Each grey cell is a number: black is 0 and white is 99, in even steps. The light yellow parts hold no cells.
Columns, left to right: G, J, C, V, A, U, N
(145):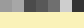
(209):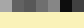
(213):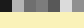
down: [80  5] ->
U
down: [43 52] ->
A
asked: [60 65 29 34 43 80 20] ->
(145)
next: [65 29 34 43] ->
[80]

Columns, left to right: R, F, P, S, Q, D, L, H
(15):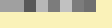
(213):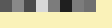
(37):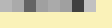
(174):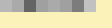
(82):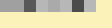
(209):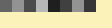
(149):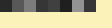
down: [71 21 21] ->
H
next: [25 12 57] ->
[21]
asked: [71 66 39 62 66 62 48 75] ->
(174)

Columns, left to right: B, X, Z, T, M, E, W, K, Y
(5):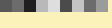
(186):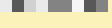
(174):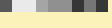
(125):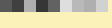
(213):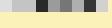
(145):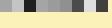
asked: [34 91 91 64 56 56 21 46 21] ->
(174)
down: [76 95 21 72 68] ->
W

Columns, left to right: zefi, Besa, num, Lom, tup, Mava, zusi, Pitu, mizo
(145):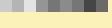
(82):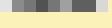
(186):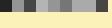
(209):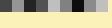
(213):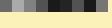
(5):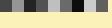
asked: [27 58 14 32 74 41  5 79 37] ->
(5)
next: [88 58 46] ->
[54]
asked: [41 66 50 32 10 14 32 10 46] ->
(213)
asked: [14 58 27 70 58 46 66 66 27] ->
(186)
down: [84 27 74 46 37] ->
mizo
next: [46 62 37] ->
[37]

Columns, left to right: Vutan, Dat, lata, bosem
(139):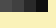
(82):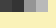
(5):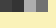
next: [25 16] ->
[6]
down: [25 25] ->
Vutan
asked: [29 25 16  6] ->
(139)
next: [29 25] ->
[16]
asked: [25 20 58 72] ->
(82)

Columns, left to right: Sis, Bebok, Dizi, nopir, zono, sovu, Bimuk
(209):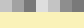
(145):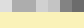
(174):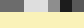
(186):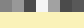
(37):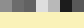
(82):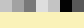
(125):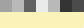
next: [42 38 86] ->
[72]
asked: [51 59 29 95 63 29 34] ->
(186)

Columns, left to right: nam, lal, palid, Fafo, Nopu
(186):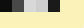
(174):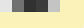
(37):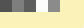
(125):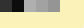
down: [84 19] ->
palid
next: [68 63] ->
[58]
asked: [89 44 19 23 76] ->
(174)
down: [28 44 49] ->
lal
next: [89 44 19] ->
[23]

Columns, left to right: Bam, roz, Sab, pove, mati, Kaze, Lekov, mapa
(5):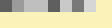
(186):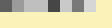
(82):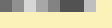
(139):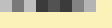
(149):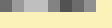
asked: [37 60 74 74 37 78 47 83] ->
(5)
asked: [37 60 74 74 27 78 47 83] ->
(186)
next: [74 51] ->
[32]
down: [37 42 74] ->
Bam
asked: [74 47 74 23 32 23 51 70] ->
(139)

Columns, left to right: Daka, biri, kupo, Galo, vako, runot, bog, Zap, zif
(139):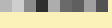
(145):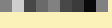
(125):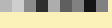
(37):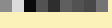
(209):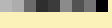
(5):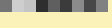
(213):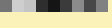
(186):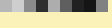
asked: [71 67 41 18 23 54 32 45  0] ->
(209)
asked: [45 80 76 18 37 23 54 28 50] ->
(5)

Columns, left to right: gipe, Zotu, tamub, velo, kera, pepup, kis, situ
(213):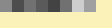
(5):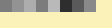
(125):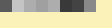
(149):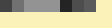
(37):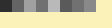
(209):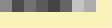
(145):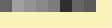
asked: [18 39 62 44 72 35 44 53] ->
(37)
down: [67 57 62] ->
tamub
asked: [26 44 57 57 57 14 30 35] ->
(149)
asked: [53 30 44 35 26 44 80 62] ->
(213)
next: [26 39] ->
[76]

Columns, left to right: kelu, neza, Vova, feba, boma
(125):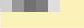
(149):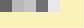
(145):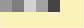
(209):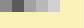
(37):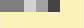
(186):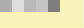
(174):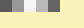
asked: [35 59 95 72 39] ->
(174)
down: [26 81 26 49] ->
boma
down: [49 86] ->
neza
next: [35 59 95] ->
[72]

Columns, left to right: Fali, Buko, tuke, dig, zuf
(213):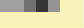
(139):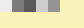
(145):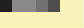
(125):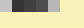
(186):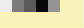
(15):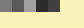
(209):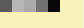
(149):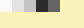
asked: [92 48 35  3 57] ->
(186)
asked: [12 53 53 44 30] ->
(145)

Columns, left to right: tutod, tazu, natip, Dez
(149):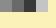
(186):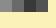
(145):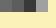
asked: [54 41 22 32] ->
(186)
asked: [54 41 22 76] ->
(149)

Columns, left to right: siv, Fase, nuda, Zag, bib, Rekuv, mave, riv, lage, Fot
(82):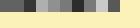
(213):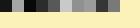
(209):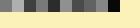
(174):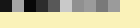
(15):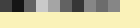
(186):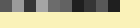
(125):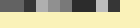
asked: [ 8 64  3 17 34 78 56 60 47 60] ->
(174)
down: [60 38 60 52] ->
riv
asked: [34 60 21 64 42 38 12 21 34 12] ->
(186)
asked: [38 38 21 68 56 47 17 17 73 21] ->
(125)

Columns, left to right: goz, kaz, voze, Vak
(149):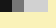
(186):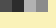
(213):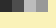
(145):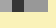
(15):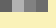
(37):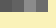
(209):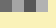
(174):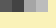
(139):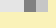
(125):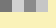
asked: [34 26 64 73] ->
(174)
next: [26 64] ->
[73]
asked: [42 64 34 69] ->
(209)
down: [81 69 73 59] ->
voze
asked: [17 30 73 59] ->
(213)

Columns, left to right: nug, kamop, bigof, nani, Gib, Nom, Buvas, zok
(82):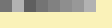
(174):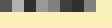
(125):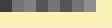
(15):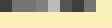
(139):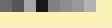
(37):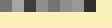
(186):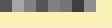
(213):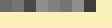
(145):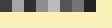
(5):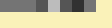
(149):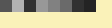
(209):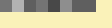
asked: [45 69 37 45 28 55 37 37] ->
(209)
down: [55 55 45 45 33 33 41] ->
Nom
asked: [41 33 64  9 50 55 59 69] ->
(139)
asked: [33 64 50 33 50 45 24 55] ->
(186)

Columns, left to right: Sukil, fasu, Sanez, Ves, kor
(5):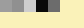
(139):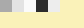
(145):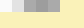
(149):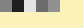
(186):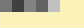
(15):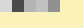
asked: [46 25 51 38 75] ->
(186)
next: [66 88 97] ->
[17]
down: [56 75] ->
kor
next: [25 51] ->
[38]
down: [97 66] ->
Sanez

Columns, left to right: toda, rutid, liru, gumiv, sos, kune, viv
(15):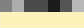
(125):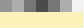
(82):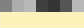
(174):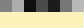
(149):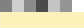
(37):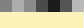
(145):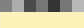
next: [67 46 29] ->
[46]
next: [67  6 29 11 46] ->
[72]
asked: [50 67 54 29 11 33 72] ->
(37)
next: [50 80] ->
[54]

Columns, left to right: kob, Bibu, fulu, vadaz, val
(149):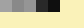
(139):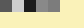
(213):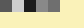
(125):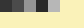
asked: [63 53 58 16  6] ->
(149)
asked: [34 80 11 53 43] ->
(213)
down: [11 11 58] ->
fulu
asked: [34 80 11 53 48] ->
(139)

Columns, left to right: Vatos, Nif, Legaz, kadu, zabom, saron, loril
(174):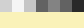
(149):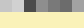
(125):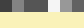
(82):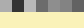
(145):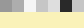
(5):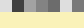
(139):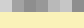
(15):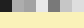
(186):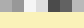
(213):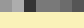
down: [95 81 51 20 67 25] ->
Nif
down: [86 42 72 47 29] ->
zabom
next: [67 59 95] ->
[86]
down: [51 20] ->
Nif
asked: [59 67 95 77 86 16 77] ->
(145)
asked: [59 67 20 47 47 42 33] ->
(213)

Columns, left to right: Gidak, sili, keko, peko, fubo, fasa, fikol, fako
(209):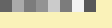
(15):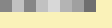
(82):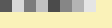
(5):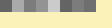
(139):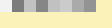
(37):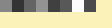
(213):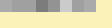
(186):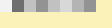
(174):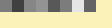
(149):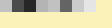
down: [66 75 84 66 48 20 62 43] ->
sili
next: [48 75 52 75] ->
[79]
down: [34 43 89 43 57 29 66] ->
fako
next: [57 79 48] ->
[94]
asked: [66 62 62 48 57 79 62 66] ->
(213)
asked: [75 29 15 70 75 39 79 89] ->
(149)

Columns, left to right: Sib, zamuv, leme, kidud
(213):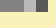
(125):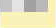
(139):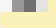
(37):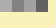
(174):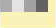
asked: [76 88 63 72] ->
(125)
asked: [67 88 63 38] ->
(174)

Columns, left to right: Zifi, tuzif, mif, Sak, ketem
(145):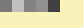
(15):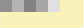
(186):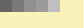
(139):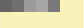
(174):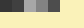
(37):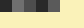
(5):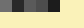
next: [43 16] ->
[35]
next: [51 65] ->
[87]
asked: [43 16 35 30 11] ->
(5)
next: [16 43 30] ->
[16]
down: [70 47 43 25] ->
tuzif
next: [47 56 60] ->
[74]

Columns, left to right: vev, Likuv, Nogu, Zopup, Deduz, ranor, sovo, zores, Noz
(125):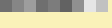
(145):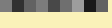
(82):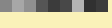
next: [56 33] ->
[23]
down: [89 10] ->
zores
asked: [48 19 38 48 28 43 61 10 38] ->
(145)
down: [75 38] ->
Noz
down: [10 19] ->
zores

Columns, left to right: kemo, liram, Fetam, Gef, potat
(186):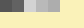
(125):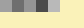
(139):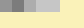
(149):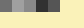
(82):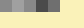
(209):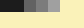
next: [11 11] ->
[38]
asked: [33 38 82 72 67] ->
(186)
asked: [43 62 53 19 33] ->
(149)
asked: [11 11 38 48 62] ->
(209)
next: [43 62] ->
[53]
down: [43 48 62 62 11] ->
liram
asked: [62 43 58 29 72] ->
(125)

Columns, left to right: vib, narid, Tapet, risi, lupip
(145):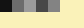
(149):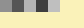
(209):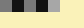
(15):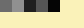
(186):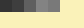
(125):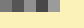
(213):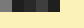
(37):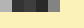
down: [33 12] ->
narid
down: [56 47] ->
vib
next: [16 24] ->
[12]
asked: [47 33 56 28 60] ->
(125)
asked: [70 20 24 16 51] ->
(37)
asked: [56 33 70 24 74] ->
(149)

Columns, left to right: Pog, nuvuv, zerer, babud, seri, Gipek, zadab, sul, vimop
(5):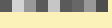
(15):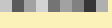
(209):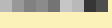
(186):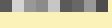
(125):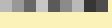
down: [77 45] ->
seri
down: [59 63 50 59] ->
zerer
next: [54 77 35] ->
[40]
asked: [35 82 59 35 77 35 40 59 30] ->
(5)
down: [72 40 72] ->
zadab

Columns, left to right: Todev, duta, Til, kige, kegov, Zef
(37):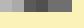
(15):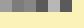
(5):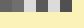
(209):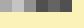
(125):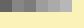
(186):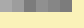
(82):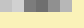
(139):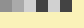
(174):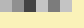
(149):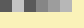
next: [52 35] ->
[71]
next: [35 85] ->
[31]
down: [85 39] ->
kegov
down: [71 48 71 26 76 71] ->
Zef

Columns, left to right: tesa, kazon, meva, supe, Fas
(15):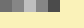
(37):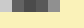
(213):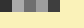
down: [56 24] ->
Fas
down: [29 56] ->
Fas

